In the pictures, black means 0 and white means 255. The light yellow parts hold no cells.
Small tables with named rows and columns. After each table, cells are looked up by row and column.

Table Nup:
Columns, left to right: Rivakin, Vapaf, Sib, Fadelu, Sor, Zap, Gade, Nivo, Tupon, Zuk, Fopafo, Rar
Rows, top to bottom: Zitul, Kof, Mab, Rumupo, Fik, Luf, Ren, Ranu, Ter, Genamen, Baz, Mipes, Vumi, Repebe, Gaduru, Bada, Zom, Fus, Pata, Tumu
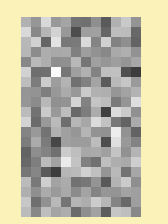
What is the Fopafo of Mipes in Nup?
146
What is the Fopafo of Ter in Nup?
149
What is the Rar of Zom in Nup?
143
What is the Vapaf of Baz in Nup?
107
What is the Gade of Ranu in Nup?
202
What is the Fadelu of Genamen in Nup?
153
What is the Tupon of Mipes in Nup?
145
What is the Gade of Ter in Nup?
130
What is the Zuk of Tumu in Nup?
197
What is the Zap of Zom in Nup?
114
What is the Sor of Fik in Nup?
144
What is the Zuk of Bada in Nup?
185
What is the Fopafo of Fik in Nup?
149
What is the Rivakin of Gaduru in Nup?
104

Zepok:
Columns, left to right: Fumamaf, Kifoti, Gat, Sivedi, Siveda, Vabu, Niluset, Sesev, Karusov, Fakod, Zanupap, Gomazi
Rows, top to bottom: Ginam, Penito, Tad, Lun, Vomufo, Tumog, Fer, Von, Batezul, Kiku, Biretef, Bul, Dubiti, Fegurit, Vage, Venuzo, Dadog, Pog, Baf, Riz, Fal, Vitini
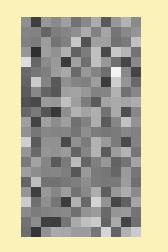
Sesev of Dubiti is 177
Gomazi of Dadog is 112
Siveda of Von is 160
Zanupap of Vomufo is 69
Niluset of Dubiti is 124
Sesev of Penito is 129
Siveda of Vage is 122
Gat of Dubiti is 145
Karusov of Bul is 119
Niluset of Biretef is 130

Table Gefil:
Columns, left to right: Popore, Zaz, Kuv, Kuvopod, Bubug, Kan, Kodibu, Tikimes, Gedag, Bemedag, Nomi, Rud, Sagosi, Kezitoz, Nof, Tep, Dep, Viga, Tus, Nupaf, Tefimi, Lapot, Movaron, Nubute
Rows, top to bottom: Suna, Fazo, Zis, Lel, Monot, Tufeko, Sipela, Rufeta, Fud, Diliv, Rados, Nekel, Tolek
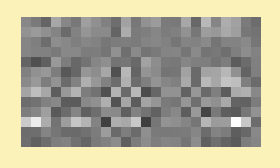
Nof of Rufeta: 146
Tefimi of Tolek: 99
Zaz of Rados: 236
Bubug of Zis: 136
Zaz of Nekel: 110
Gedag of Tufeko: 167
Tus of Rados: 182
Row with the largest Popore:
Rados

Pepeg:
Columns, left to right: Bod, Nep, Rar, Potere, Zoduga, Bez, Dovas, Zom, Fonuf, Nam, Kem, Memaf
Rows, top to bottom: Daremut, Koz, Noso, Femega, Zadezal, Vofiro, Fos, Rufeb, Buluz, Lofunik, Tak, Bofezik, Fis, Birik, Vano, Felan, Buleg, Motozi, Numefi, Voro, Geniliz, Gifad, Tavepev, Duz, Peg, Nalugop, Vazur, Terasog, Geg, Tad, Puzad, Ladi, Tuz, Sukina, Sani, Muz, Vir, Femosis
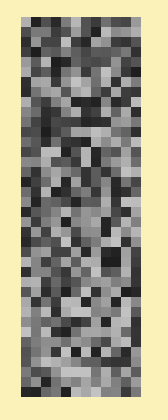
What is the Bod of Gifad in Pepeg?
51
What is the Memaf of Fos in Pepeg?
124
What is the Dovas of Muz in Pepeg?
193
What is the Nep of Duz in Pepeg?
146
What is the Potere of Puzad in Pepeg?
113
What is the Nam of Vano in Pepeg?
154
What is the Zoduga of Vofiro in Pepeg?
117

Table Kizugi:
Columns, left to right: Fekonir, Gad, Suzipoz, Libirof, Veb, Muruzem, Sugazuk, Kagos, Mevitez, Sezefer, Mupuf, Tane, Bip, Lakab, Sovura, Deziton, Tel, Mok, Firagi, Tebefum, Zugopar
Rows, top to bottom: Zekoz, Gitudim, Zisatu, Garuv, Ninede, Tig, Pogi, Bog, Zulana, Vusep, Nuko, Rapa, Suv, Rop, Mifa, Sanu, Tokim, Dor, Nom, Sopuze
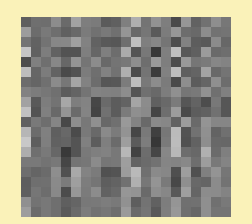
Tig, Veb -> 74
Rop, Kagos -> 127
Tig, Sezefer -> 114
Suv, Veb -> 100
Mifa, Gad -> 121
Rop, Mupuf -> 183
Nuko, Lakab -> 138
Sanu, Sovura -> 135
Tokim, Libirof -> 138
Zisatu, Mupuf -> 111
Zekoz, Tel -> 150
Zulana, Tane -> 165
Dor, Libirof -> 137
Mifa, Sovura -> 133
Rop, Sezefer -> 120
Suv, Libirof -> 97
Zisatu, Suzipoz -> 115
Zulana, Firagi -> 77
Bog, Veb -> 92
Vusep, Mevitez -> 113
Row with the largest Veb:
Zulana

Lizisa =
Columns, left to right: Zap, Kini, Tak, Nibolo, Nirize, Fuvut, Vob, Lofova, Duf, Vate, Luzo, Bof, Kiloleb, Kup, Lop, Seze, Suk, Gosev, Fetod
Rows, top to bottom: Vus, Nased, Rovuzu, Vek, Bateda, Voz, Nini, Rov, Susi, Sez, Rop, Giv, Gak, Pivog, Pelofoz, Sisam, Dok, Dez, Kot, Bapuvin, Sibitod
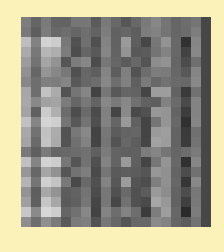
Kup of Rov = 157
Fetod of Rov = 71
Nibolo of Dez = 147
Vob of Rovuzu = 112
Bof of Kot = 81
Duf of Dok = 131
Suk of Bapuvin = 42
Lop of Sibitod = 131
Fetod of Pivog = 71
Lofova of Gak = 68
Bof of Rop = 97
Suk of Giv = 58
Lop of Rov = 157
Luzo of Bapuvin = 131
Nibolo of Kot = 167
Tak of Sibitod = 143
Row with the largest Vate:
Susi

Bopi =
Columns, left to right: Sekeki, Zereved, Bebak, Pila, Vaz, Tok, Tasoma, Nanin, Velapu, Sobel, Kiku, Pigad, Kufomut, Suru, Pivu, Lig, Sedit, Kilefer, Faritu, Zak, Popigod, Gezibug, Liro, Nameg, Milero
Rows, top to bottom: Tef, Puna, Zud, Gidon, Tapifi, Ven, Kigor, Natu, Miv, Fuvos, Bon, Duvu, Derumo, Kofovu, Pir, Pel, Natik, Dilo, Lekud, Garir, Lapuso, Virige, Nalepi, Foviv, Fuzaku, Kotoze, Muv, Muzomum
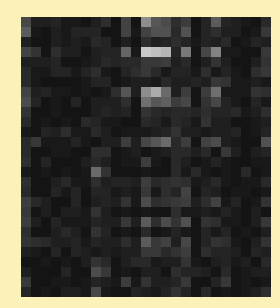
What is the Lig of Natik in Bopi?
51
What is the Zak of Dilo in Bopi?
31
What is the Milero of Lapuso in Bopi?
56
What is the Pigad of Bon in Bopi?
20
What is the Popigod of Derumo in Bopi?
31
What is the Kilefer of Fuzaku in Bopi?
25

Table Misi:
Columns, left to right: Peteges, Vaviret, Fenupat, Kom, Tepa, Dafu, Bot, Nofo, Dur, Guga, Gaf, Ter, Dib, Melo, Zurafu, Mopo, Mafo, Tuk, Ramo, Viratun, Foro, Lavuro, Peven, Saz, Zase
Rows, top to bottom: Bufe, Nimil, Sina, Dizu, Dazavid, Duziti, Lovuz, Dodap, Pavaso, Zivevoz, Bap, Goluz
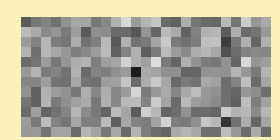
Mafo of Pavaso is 184
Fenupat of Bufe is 131
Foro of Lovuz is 109
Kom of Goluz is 163
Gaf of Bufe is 216
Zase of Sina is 175
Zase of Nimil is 153
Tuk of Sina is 124
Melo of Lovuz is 201
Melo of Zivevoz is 183
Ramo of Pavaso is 149
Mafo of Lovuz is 124
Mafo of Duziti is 100
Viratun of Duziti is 148
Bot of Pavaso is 171
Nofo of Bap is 126
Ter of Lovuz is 108
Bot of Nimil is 90
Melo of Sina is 165
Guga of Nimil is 106

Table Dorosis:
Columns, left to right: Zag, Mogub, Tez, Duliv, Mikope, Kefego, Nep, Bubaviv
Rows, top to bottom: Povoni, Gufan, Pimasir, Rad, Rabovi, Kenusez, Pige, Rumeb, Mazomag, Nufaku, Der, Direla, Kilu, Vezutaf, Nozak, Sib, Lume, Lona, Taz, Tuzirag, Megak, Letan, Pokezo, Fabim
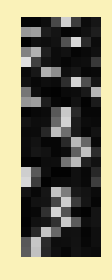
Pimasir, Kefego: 217
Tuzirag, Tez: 49
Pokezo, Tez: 44
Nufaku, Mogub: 8
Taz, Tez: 20
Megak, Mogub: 17
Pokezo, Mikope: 14
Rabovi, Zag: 223
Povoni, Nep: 12
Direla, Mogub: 11
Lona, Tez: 22
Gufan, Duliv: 20
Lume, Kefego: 16
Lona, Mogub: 8
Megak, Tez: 21
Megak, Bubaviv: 20
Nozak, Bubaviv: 17

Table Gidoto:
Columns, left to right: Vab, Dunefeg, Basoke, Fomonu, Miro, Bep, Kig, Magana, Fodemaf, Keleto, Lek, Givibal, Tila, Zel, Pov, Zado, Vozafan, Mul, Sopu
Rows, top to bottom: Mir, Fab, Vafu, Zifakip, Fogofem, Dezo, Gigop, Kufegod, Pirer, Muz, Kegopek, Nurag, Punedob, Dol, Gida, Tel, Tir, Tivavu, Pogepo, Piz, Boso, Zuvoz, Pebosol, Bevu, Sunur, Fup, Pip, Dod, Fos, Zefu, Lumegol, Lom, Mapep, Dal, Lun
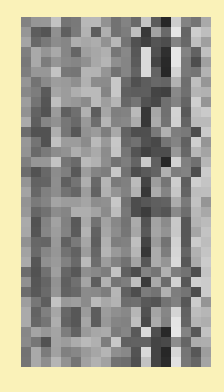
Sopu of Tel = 203
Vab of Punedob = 151
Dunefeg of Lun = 169
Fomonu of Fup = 159
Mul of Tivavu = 189
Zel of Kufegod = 68
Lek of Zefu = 136
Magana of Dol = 170
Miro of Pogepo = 156
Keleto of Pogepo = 199
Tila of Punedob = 81
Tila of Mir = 196
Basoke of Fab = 84

